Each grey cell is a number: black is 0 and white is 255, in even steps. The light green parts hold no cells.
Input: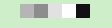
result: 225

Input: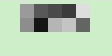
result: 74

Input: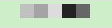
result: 220

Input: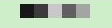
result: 200

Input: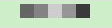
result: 205

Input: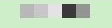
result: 227
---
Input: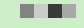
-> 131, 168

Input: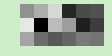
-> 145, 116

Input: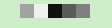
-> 162, 128

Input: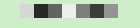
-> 214, 147

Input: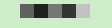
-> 96, 194

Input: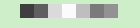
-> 62, 146

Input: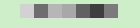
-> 210, 123

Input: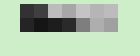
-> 50, 160
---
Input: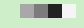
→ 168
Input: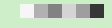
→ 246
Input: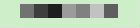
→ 114
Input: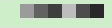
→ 155
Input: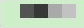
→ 83
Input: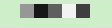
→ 151
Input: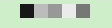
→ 24
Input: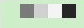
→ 123
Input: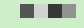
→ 85
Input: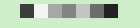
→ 61
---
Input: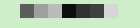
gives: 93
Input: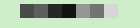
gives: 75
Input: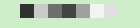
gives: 49
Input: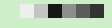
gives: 238
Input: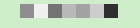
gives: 142
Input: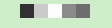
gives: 49
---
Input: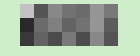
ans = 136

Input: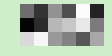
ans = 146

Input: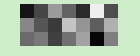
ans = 154

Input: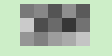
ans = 84

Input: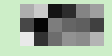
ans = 19

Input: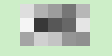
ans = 156

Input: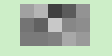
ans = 63

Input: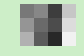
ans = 61
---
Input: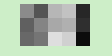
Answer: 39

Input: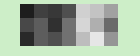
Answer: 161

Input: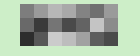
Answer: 154

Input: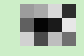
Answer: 45

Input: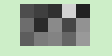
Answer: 34

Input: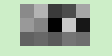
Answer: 166

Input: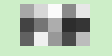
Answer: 231
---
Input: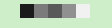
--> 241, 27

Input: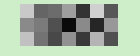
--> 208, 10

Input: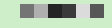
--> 219, 36

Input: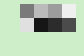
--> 239, 22

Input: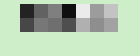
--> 235, 15

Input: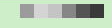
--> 212, 57

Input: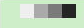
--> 239, 37
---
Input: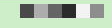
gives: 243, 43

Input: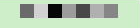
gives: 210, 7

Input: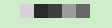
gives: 212, 42

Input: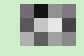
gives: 231, 20

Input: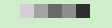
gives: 208, 46

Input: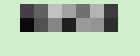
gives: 192, 10

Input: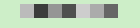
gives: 205, 60
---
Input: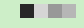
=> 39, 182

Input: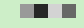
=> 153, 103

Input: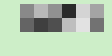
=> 137, 114

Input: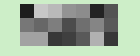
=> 29, 55

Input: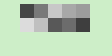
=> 69, 62

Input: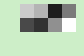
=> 203, 254

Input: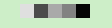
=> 223, 5

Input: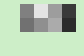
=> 128, 43

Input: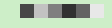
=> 71, 232
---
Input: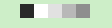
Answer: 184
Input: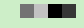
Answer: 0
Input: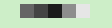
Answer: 141
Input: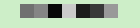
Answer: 57
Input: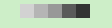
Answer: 90
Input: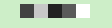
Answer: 90
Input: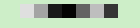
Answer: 190
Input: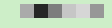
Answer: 214
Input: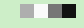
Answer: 118
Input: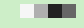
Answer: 34
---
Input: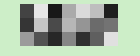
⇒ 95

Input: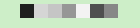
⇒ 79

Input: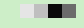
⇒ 10

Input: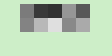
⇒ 137

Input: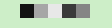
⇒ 58

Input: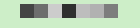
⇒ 177

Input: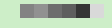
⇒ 53

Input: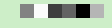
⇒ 2
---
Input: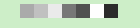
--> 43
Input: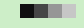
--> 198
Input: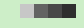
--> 46
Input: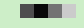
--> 203
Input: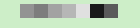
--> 90
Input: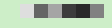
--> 129
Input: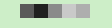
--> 174
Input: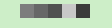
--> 59
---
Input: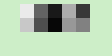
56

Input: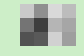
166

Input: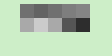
133

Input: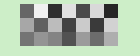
210

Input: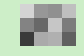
124

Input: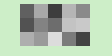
201

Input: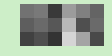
106
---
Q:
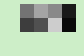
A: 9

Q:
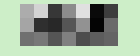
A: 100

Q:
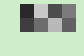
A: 97

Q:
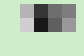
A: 153

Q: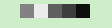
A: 14

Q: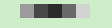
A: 211

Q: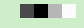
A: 252

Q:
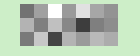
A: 172
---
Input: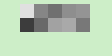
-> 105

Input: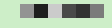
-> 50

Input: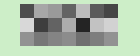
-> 62

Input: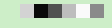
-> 80

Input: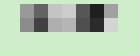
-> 43

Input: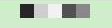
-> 81

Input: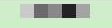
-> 107

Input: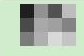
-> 74

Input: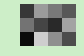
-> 41

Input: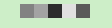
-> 90
